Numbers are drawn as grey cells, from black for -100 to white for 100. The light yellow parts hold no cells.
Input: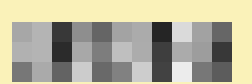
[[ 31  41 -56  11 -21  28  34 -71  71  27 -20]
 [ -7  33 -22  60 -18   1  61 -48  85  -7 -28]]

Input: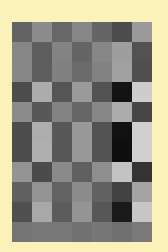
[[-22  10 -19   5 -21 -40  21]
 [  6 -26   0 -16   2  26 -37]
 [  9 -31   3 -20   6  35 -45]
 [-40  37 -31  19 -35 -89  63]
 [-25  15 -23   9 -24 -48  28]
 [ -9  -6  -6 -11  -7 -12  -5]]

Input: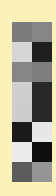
[[ -3   5]
 [  5  -1]
 [ 61 -68]
 [ 84 -88]]

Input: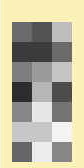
[[-17 -35  49]
 [ -2  20  54]
 [  5  81  -8]
 [-20  85   6]]

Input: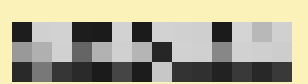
[[-77  63  65 -77 -79  65 -79  65  63  62 -79  66  44  63]
 [-68  -6 -58 -67 -79 -46 -78  56 -60 -62 -73 -55 -69 -55]]

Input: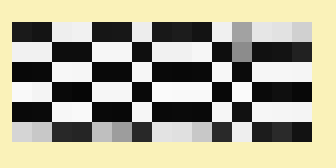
[[-80 -84  87  89 -83 -82  86 -81 -78 -85  88  27  80  77  63]
 [-94 -93  94  93 -93 -93  93 -93 -94 -93  94 -91  93  93  92]
 [-93 -92  94  95 -93 -94  93 -93 -92 -93  93 -87  93  92  91]]

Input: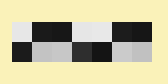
[[ 81 -80 -82  80  82 -78 -83]]

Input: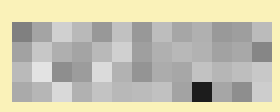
[[ 0 29 63 45 19 51 19 48 30 38 20 24 47]
 [46 78 11 22 72 40 16 35 31 52 43 49 57]]

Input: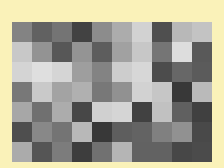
[[  3 -24  -9 -48  10  35  65 -38  44  53]
 [ 66  75  67  24   3  61  69 -40 -19 -29]
 [ 31 -12  35 -44  63  67 -49  51 -25 -50]
 [ 34 -33  -3 -52 -11  42 -23 -23 -44 -41]]
